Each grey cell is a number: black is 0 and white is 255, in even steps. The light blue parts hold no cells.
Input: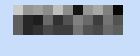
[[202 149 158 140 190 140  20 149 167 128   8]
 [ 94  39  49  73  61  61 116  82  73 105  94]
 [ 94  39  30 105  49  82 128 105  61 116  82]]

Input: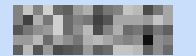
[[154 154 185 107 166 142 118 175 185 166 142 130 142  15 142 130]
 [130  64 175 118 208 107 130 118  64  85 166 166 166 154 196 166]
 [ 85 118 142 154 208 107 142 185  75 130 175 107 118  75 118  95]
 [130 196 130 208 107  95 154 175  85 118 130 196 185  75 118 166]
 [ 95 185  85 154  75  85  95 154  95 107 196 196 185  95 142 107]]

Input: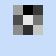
[[139  46 197]
 [ 76 231 119]
 [160   1  57]]

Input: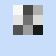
[[227 113 218]
 [247  72 174]
 [ 82 156  25]]

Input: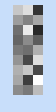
[[167  62 254]
 [148  72 222]
 [139 121 188]
 [121 111 176]
 [157 130 167]
 [101 139  92]
 [176 199  72]
 [199 222  52]
 [111 234  40]]

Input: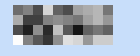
[[ 76  31 142  42 192  87  21  98 118  98]
 [253 130  87  53 142 223 213 151 204 204]
 [109 130  76 213  98  76 161 172 182 118]
 [172  64  64 130 142 130 118 161 182 151]]
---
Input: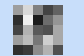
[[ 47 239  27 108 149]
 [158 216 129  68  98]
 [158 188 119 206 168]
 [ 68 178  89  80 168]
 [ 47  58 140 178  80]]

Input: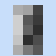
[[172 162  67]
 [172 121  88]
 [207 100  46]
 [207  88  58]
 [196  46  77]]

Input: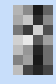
[[209 232  89 160]
 [169 198  47 138]
 [129 160  25 109]
 [189 150  36 109]
 [180 138  25  98]
 [189  68  36  68]
 [119  59 209  79]]

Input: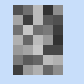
[[112 198 112 122  62]
 [153 165 198  71  71]
 [ 62 153 176 102 141]
 [ 80 112 187  50 141]
 [176 102 187 153  50]
 [122  90 102 187 176]
 [165  62 187  90  80]]

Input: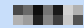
[[177 156  34 134  63 200  83]
 [ 72 106  14 116  25 209 177]]

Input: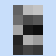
[[ 98 186 195]
 [ 35 176 156]
 [109  76  88]
 [ 46  67  56]
 [165  24  13]]
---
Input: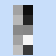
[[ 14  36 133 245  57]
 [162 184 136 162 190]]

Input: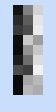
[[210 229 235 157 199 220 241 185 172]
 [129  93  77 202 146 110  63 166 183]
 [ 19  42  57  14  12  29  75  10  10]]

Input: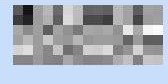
[[157 159 251  95 147 194]
 [161 155 244  94 149 197]
 [ 93  69 168 154 211 128]
 [162 162 232 100 148 192]
 [183 183 146 153 129 173]
 [ 95  62 168 157 217 138]
 [102  75 163 156 205 133]
 [ 98  74 167 151 208 132]
 [188 187 120 182 132 142]
 [213 218 145 152 111 167]
 [106  95 163 157 196 129]
 [183 176  94 199 135 133]
 [158 156 160 156 157 153]
 [ 20  34 138 184 221 132]
 [ 90  60 168 160 211 133]]

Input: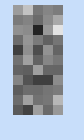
[[124 169 227 117 100 119 101 140 123 183 152]
 [133 139 153  97 146 134 102  63 117 119 106]
 [118 107  36 122  77  98 159  63 108 114 158]
 [194 131 139 149 143 160  95  83 109 161  66]
 [156 122 144 108  63 113  99 132  93 108  90]]

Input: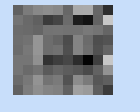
[[ 45 199 101  83 100 199 146  95  59]
 [102  99 116  78  81  63  98  87  94]
 [170  19 121 107 110   3  74 122 154]
 [169  30 114 132 132  44  87 140 160]
 [103 107 114  76  79  71  93  82  97]
 [136  69 116 100 113  62 101 122 128]
 [141  59 115 109 109  50  90 115 132]
 [136  96 101 149 149 144 115 147 142]
 [123 105 106 114 120 117 106 120 125]
 [ 97 116 108 110 108 117 117 107  97]]

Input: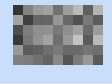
[[179  92 155 186 111  89]
 [ 95 121 106  90 117 152]
 [186  81 161 195 106 123]
 [157 104 142 152 104  84]
 [113 150 120 111 122 136]
 [161 102 145 163 111  99]
 [153 100 142 146  98 112]
 [131  64 126 120  92 124]
 [ 53 163  77  57 153 128]]

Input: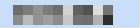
[[116  46]
 [221 177]
 [ 82 111]
 [ 97 113]
 [211 198]
 [110 140]
 [124 159]
 [145 147]
 [124 186]
 [109 139]]
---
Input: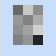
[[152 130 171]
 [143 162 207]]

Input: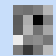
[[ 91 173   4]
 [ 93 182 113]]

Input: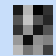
[[ 85 197  83]
 [ 49 148  21]]

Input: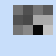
[[ 81  72 169]
 [116 136   7]]

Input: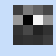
[[153   2 244]
 [ 51  72  34]]

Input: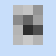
[[138 101 161]
 [180  45  79]]

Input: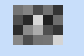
[[ 80  40 215]
 [ 43 138 172]]

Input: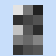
[[ 48  69  82]
 [195  88  44]]

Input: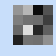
[[126 112 108]
 [104 221  38]]
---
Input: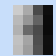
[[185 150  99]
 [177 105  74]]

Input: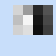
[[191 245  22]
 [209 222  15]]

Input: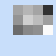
[[148 207 188]
 [107 136 143]]

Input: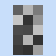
[[198  51 148]
 [ 75  72 193]]

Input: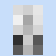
[[240 166 226]
 [210 181 212]]

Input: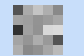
[[163 159 147]
 [ 49 161 146]]

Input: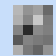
[[176 134 200]
 [132  41 138]]
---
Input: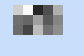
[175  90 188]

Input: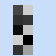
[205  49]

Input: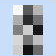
[181  44 128]

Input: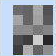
[ 82 161 141  76]

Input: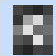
[ 63 217 224  87]

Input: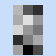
[ 46 223 213]
